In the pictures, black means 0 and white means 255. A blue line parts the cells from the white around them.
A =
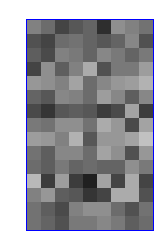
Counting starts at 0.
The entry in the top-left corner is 129
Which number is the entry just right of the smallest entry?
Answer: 163
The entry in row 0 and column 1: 108
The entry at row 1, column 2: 108
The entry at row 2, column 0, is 94
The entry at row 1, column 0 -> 81
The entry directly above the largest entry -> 163
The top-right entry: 114
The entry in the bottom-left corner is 114
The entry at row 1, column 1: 68
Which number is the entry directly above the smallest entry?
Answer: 108
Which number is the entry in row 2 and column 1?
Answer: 74
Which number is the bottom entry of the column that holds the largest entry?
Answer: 108
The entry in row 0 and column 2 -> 68
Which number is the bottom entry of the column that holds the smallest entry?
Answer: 121
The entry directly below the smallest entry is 53
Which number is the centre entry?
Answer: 114
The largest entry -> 193
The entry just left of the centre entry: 143

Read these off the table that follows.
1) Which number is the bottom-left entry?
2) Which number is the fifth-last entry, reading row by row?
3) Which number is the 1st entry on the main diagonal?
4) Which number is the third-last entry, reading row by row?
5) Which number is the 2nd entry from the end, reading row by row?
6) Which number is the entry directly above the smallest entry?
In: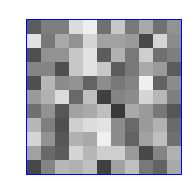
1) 72
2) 161
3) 92
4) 120
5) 99
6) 132

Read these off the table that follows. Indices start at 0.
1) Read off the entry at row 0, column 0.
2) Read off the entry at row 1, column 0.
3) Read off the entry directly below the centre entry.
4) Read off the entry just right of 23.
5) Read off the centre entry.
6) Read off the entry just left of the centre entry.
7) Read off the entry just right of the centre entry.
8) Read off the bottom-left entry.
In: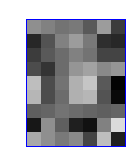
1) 143
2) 39
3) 176
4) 143
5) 176
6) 115
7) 197
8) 169

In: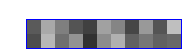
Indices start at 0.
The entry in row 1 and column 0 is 77
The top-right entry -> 191
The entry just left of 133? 161
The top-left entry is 90
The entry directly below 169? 183
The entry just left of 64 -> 84
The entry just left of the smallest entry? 147

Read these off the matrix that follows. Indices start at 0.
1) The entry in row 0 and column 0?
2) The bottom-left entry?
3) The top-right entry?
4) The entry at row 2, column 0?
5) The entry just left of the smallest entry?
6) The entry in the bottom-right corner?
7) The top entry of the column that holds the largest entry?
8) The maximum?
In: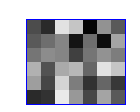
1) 76
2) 42
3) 89
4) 117
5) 197
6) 89
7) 226
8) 234
